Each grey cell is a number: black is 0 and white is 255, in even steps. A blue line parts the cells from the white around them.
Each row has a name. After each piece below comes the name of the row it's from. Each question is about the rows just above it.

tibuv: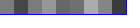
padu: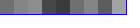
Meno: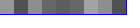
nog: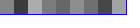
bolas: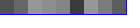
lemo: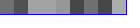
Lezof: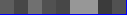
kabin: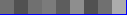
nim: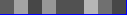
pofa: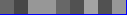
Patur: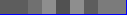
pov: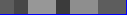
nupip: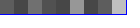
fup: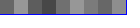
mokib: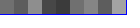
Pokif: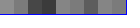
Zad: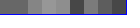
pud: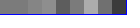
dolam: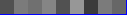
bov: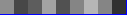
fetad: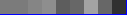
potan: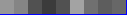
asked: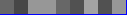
pofa
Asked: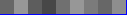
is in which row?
fup
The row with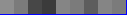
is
Pokif

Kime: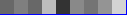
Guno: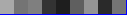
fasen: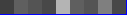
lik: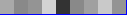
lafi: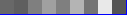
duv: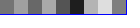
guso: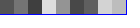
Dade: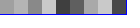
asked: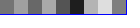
duv
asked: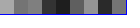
Guno
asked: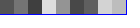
guso
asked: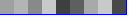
Dade
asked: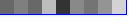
Kime

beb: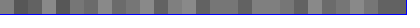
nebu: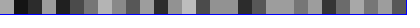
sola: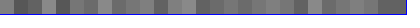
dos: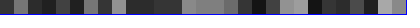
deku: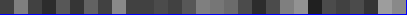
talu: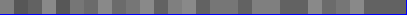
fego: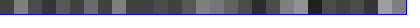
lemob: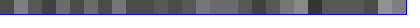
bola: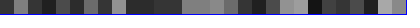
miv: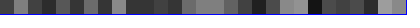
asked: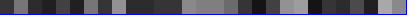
dos
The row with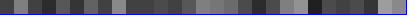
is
deku
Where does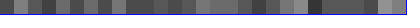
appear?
lemob

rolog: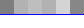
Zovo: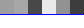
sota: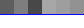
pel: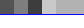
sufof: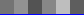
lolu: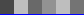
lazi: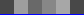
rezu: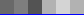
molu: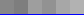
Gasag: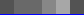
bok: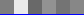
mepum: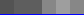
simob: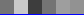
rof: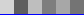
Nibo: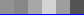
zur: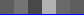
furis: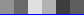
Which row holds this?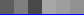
sota
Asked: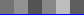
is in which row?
sufof
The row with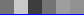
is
simob
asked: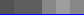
mepum
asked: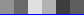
furis

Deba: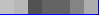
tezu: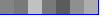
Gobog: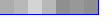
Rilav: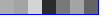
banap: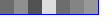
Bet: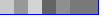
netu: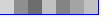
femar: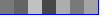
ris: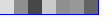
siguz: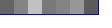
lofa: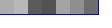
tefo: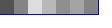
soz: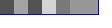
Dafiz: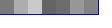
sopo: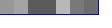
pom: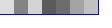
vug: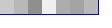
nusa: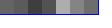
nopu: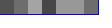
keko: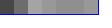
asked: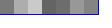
Dafiz
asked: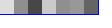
ris

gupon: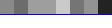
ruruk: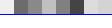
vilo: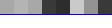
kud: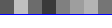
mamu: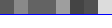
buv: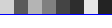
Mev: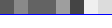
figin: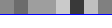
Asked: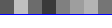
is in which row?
kud
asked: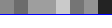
gupon
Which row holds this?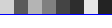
buv
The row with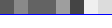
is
Mev

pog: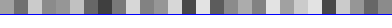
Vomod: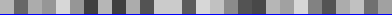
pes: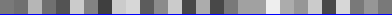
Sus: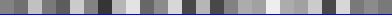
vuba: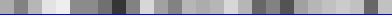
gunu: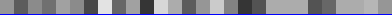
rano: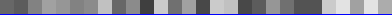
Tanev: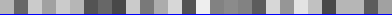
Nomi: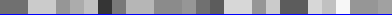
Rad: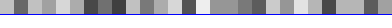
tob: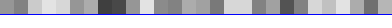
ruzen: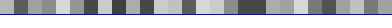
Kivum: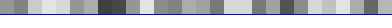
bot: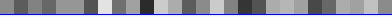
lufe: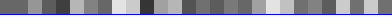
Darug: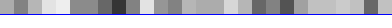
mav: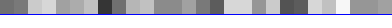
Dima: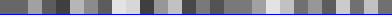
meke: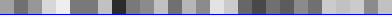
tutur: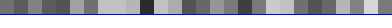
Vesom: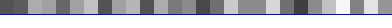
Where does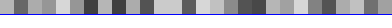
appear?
Vomod
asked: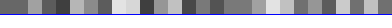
Dima
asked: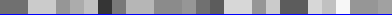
Nomi
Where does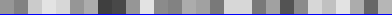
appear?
Kivum

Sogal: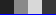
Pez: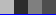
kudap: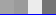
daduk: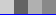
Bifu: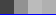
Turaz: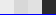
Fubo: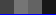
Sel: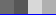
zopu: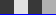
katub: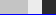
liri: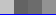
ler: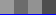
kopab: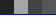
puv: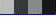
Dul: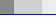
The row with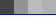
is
Bifu
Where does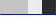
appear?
katub
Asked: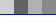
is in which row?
daduk
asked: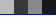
puv

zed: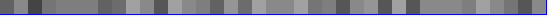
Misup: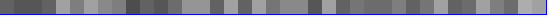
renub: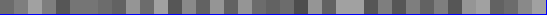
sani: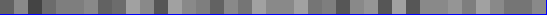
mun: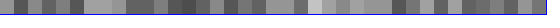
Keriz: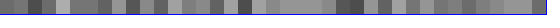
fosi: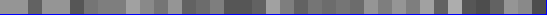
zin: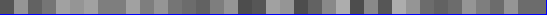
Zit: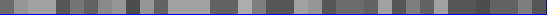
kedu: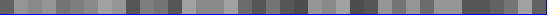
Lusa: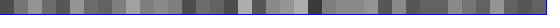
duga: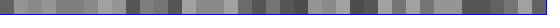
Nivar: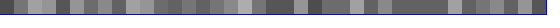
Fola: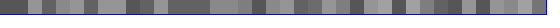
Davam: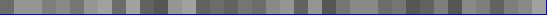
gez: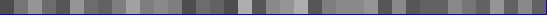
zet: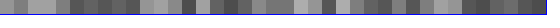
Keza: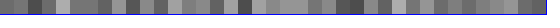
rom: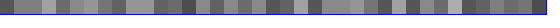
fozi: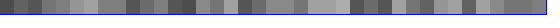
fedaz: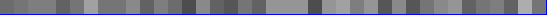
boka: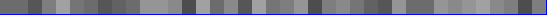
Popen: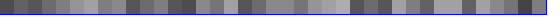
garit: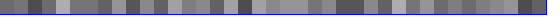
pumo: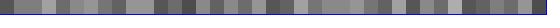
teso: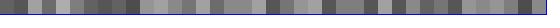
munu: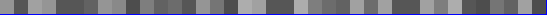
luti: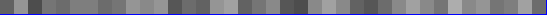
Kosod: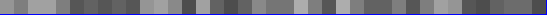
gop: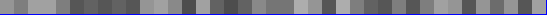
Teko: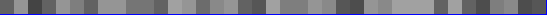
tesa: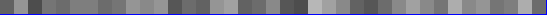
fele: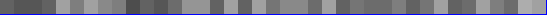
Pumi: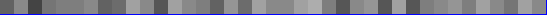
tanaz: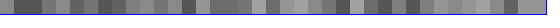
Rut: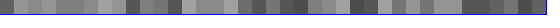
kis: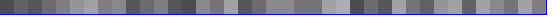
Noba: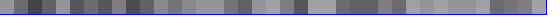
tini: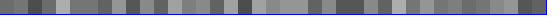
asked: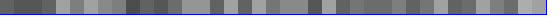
Misup
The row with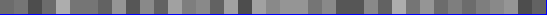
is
garit
